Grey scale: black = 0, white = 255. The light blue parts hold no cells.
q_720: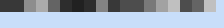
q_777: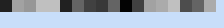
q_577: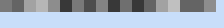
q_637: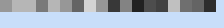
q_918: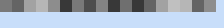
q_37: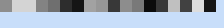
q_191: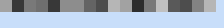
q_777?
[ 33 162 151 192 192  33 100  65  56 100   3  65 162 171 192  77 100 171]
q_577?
[121 100 162 182 141  56 121  77 131  56 111  56 100 162 192 100 100 141]
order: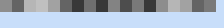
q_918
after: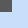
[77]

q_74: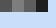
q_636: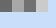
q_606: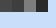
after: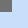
[203]
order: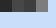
q_606
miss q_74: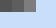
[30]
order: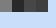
q_606
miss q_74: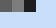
[83]

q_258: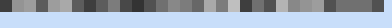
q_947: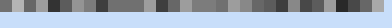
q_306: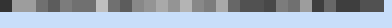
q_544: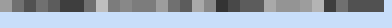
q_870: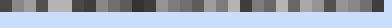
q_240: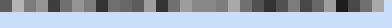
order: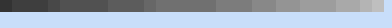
q_258
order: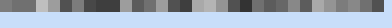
q_258
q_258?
[ 62 148 157  92 157 169  92  62  92 124  72  51  81 112 136 124 103 169
 124 191  62 112  81 180 136 148 157  81 112 112 112  81]
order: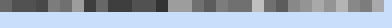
q_306

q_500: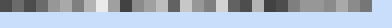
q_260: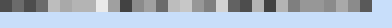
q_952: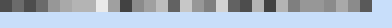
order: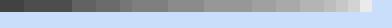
q_500
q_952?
[ 77 107  77 107 151 169 180 180 234 160  66 139 160 189  98 199 151 127
 211  98  77 180  66 180 127 151 151 139 169 139  89]
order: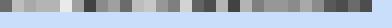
q_260

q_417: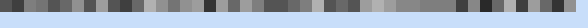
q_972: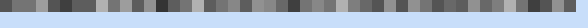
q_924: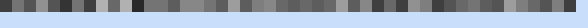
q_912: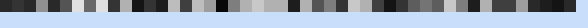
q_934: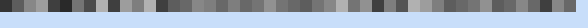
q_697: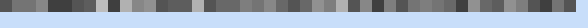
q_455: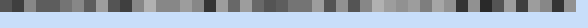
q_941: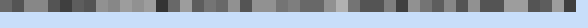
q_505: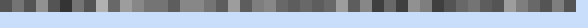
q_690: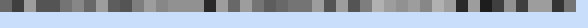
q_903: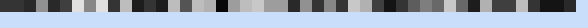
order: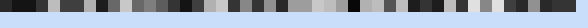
q_903
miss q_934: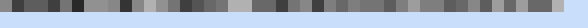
[75]
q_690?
[104  63 157  84  84 116 135 104 157  93  84 126 157 135 145 145 145  41
 157 104 157 116  93 104 116 116 157  84 157  84 126 177 157 145 157 135
 177 157  41 157  29  63 145  63 157 157  52 116]
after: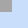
[145]

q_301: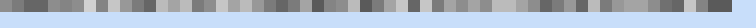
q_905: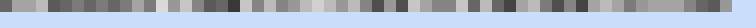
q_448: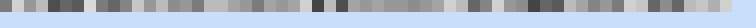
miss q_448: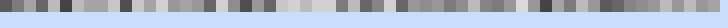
[175]
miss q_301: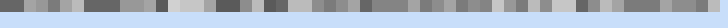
[112]
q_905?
[102 164 164 187  90 102 123 102 123 102 123 164 123 218 152 198 132  90
 102  56 198 132 187 132 152 187 209 187 152 187 132  78 152  78 198 164
 132 132 198 102 187 102  68 164 187 123  78 132  68 164 187 164 123 152
 164 164 164 132 102  90 152]

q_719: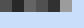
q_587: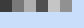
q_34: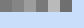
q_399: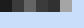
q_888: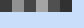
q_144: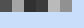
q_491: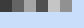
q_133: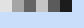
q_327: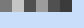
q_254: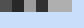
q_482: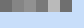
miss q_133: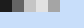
[91]
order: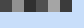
q_888
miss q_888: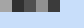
[70]

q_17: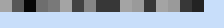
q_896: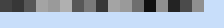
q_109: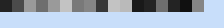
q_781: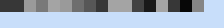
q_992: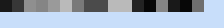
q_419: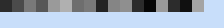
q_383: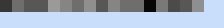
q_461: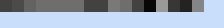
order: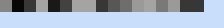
q_781
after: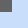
[110]

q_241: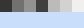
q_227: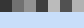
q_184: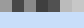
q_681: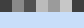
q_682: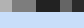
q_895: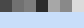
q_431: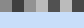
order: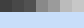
q_184
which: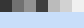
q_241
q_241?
[ 53 113 146  63 187 210 240]
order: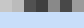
q_184
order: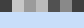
q_681
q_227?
[ 53 113 146  63 187  81 178]

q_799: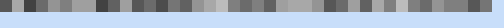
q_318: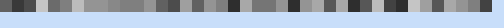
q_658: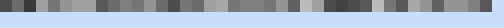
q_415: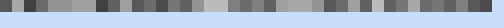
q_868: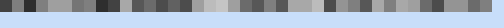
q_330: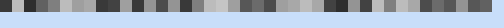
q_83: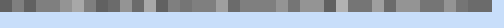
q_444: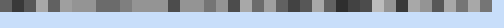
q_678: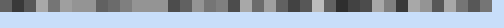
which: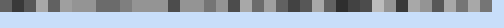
q_444
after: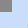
[127]

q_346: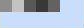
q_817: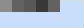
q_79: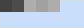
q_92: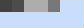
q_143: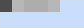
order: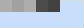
q_79
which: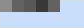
q_817
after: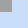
[173]
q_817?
[141  98  88  56  98]

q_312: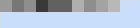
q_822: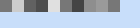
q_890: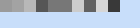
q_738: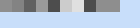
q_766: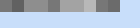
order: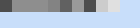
q_738
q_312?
[154 119 142  57  97  97 175 142 163 184]
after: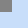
[97]
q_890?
[154 163 184  86 119 119 204  97 214  57]
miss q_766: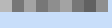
[107]
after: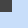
[142]

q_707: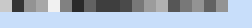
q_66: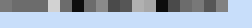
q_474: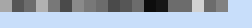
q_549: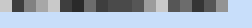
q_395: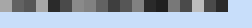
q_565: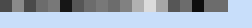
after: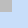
[74]
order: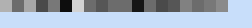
q_474
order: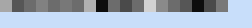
q_66
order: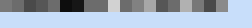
q_474

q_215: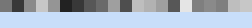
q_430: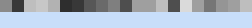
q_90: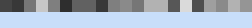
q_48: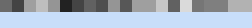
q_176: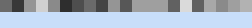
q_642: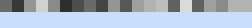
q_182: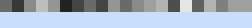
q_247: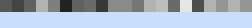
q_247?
[ 87  68  97 178 127  34  97 106  56 138 138 118 178 190 106 229  78 178
 149 178 149]
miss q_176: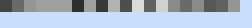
[168]
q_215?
[118  56 138 199 149  34  56  87 106 159  78 190 178 159  87 229 127 138
 127 190 199]

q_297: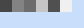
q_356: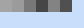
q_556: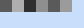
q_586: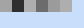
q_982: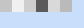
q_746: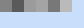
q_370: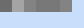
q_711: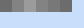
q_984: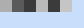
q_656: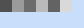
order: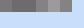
q_711
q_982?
[197 240 206  90 217 186]
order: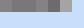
q_370
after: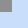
[90]
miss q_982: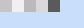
[206]
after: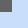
[217]

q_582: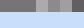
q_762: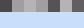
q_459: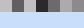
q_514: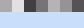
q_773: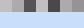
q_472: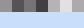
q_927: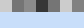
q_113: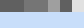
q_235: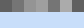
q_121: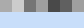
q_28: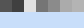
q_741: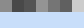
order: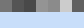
q_741
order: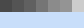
q_741
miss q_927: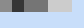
[129]
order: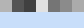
q_28
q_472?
[148  84 117  64 180 225 171]
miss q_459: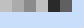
[107]
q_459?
[192  96 192  42 107 171 139]

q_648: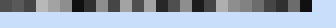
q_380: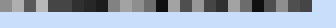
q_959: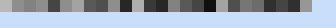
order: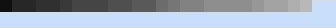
q_959
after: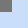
[108]
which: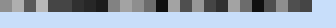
q_380
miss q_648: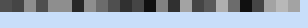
[28]
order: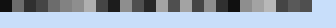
q_648
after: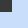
[39]

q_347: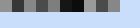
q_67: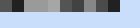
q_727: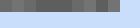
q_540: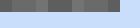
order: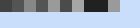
q_67
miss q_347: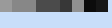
[126]
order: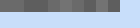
q_540
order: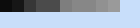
q_347

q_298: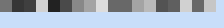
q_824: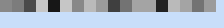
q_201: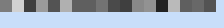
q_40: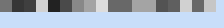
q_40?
[115  54  63 209  34  74 136 164 221 104 104 164 164  83  95 209 104 198]
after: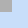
[95]

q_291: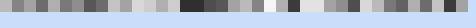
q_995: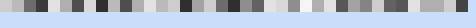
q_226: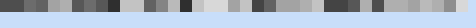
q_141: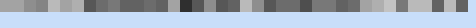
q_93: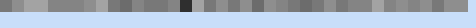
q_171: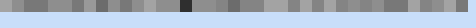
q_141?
[163 163 142 132 186 163 175  87 108 120  98  98 108  98 163  47  87 142
  87  98 186 142  87 108 108  78 120 120  98 108 163 175 195 120 186 186
  98 186  98]
